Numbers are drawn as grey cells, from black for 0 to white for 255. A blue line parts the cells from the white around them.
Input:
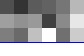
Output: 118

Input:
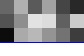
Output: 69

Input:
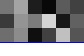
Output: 91

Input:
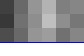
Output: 127

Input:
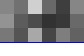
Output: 62

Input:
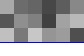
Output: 93

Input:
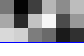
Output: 140

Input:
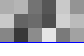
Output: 201
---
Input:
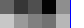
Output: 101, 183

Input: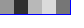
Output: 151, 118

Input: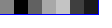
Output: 133, 26

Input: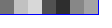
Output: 115, 164

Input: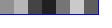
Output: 145, 94

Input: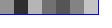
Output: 147, 196

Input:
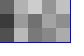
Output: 101, 171

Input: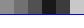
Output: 141, 200

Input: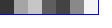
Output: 53, 244

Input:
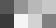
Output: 86, 128
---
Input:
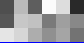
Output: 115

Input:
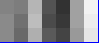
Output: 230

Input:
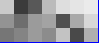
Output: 175

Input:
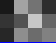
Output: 129

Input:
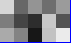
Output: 235

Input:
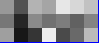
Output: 187
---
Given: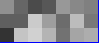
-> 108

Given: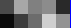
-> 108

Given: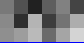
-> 61

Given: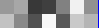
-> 88

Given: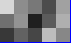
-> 31

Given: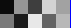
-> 232

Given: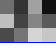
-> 67
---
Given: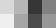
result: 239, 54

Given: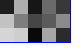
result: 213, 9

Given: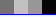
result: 193, 5

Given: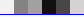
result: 241, 17

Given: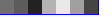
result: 233, 34

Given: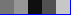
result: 199, 15
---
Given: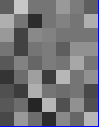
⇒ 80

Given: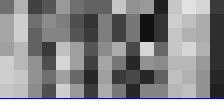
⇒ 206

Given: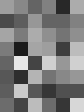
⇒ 87

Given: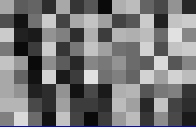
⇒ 168

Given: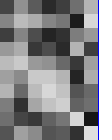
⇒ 125

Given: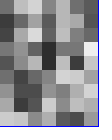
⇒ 146

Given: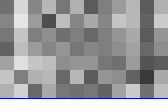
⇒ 162

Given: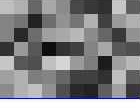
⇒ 199
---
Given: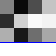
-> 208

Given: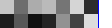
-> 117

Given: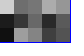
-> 104

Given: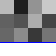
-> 83

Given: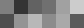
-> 112

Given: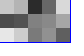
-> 129

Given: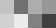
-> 113
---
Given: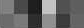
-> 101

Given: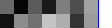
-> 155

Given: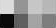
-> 126

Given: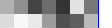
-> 185

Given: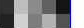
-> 82

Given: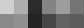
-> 92

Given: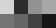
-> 23

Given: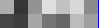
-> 160
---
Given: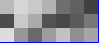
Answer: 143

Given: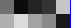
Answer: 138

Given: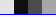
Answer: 76

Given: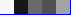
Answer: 80

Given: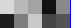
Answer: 70

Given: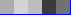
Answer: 59

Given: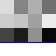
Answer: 145

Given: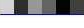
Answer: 4

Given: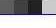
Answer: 33
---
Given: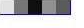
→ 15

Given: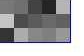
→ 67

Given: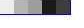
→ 157

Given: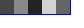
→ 35

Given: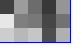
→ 108

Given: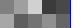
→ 209

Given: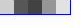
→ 66

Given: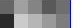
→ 132

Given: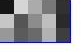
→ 171

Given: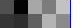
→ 167
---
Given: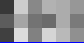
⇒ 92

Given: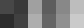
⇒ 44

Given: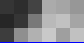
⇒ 38

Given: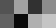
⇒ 98

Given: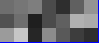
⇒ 81

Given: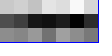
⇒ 78

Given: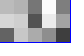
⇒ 214
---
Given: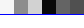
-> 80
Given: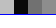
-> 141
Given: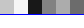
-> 108
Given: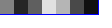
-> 16
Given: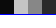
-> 42
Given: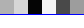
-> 157
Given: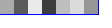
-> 150
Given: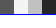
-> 39
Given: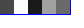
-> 105
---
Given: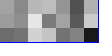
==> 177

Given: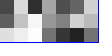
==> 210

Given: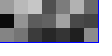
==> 105

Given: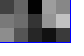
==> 135

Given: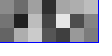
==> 189

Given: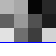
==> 40

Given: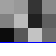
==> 137

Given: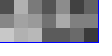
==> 98

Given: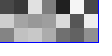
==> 72

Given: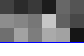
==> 84
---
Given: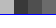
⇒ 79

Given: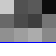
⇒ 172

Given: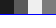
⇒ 239

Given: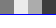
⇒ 172

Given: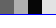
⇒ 6

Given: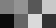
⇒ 218

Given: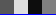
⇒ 13

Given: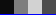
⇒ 210

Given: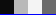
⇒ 244

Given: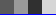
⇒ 48
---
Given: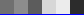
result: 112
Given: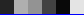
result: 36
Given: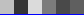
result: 192
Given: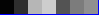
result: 3
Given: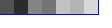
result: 82
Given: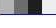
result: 180
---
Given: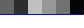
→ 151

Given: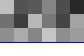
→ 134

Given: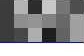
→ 199

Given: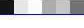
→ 172

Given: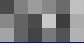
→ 136

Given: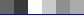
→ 202
